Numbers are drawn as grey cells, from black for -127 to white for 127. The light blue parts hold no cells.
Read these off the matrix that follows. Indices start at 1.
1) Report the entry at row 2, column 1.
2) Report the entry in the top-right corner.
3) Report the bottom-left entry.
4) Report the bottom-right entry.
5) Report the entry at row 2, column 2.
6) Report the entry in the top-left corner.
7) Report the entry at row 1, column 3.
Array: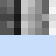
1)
-43
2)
102
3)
-43
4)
116
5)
-27
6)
-27
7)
-88

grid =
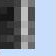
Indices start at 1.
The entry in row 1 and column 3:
-63
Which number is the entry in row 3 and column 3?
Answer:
-51
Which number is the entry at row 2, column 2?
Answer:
-105
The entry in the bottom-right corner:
-22
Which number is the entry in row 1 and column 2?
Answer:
-75
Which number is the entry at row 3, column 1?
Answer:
-105
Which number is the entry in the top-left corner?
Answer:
-75
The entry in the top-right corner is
-9
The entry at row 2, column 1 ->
-89

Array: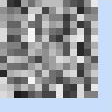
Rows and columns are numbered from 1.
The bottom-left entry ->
90
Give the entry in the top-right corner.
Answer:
103
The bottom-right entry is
0
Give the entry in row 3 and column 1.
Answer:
31
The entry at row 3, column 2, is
15
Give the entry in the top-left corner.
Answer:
74
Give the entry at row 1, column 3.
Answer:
-87
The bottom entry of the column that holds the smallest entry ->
-102
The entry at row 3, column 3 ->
31
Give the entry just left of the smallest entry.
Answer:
74
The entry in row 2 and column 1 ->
15
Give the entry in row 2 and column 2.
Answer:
-14

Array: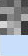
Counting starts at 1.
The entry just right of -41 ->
3
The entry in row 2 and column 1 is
32
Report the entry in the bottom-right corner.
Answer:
-70
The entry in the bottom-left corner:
-27
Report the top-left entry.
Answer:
-27

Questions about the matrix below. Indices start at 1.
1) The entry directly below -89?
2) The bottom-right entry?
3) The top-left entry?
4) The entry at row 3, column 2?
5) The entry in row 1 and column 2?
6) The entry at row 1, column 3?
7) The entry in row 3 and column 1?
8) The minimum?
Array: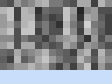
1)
-77
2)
-21
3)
-33
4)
68
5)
-47
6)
26
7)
26
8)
-89

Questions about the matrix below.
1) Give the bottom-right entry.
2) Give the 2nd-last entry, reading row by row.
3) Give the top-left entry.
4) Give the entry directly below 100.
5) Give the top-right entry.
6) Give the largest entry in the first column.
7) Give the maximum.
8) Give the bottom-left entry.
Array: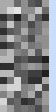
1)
2
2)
-52
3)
42
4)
-95
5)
27
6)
85
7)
100
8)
57
